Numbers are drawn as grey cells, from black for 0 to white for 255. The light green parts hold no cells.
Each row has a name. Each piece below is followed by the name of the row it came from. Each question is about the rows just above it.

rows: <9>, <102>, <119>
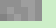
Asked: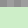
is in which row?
<119>
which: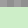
<119>
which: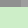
<9>
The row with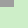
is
<9>
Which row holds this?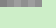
<119>
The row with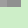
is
<102>
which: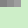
<119>

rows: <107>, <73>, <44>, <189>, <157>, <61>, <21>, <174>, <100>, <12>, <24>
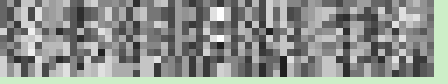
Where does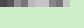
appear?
<61>
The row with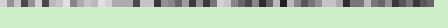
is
<24>

